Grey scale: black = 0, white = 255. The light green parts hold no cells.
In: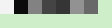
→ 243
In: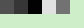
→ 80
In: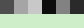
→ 78
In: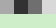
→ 169
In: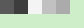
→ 89
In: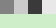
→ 130
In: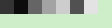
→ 52
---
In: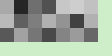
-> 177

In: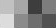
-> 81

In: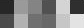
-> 227

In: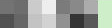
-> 88

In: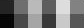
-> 86

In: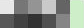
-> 133

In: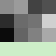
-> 208

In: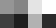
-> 43

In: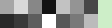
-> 187

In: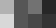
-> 52
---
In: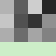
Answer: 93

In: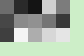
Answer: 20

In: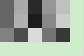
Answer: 41

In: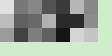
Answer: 58

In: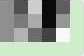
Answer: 206

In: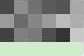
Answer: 90

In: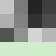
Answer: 122

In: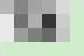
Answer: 163

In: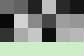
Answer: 191

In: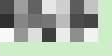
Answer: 207
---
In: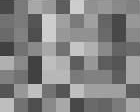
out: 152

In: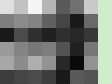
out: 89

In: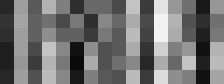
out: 112

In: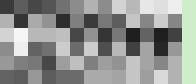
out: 231

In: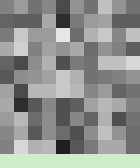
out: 192

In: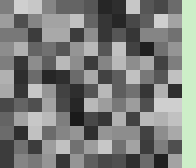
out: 86

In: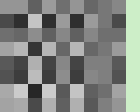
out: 103

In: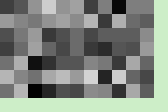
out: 8
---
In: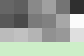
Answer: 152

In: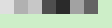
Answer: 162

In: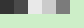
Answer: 203

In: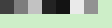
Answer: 234

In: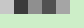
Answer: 81

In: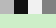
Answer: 241

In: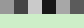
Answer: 167

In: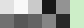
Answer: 133
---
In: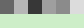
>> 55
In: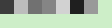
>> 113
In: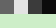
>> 59
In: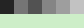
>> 82
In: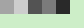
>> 83
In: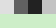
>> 34
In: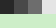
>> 109
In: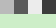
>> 236
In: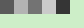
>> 115
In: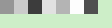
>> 60
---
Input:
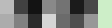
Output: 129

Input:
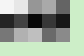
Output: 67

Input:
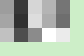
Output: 48

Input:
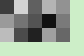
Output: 116

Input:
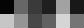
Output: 149

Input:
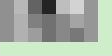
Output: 177

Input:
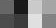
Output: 60

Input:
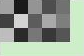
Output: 211

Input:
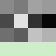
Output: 225
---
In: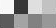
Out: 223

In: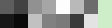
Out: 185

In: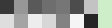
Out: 76

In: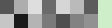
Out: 186

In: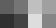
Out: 191

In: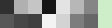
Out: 183

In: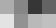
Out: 54

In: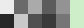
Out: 92

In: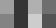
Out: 176
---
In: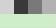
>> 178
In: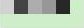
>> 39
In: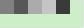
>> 58
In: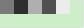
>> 236
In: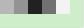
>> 243
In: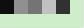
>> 49
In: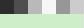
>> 204
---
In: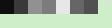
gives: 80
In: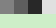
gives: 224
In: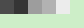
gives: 236
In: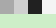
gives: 244
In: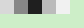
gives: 241
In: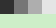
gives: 229
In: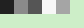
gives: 165
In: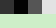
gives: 227
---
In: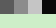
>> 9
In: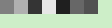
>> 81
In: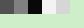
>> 214
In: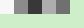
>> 112
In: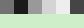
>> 69
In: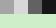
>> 22
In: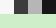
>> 22
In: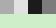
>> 124
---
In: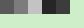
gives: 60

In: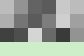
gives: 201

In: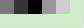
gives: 206

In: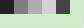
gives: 68

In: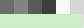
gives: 249

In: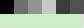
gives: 60

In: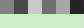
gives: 165

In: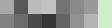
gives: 116
